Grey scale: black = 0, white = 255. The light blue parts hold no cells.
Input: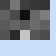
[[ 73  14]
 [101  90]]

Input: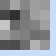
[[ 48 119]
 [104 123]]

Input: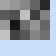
[[ 80 192]
 [ 23 111]]

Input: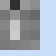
[[145 115]
 [197 130]]

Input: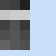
[[206 205]
 [ 82  56]]

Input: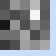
[[ 74  92]
 [149  79]]

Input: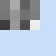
[[148 113]
 [152  79]]
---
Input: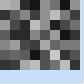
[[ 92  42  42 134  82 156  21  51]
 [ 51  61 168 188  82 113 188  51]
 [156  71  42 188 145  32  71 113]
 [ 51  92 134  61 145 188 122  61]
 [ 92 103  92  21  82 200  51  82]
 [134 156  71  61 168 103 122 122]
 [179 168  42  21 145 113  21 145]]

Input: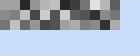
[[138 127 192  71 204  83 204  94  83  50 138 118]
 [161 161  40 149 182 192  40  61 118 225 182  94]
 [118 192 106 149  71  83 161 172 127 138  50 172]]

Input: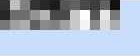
[[ 39 109 109 148 182  73  73 200 254  85 231 119]
 [119 160 172  97 138 129 160 200 243 138 219 172]
 [ 51 191 129  51  39  28  85  97  73  62  97  18]]

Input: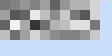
[[160  87  99 233 190 140 200 120  87 212]
 [190 111 160 212 170 140 130 130 149 200]
 [120 130 149 130 160  99 149 179 179 212]
 [ 99 242 170  54 111 179 190 224 224 120]]

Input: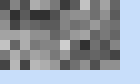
[[121  48  91  48  48  80 132 144 144 112 144  91]
 [144  68 112 101  91  91 132 112 121 153 121 112]
 [194 101 173 121 132 132 206 101  48 112  80 132]
 [ 68 132  80 173 153 121  58  91 194 112 163 101]
 [163 163 173 144 144 101 121 153 163 101 121 101]
 [121 173 132 163 153 121 153  91  91 101  91  68]
 [ 68 183  68 183 173 153  80 112 144  80 144 144]]

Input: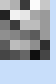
[[121  58 188 188 154]
 [ 69  80 102  15  69]
 [143 133 112  91 154]
 [199 176  58 251 199]
 [ 91 188 176 143  46]
 [ 34 242 230 166 154]]

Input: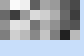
[[105  61 154 218 207 175 105  61]
 [126 207 186 136 196 126  33 186]
 [145 227 218 116 175 145  95  83]
 [166 250 239  95 166 154  95  73]]

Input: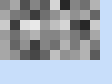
[[203  60 222 233 155 191 213  71  39 203]
 [167 101 145  60 133 112 179 122 179 122]
 [155 112 155 179 133 133 155 122  91 167]
 [167 122 112  60 112 145 179 145 167 101]
 [167 145  91  71 101 191 145 155 179  91]
 [133 167  80 133  91 213  39 133 112 179]]

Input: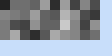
[[123  76  66 145  99  99 201 133  66 145]
 [ 35 111 111  99 157  45 157  66 133  76]
 [133 123 111 157  99  88 180 145  76  57]
 [123 169  76  45  88 169 145 133  88 111]]
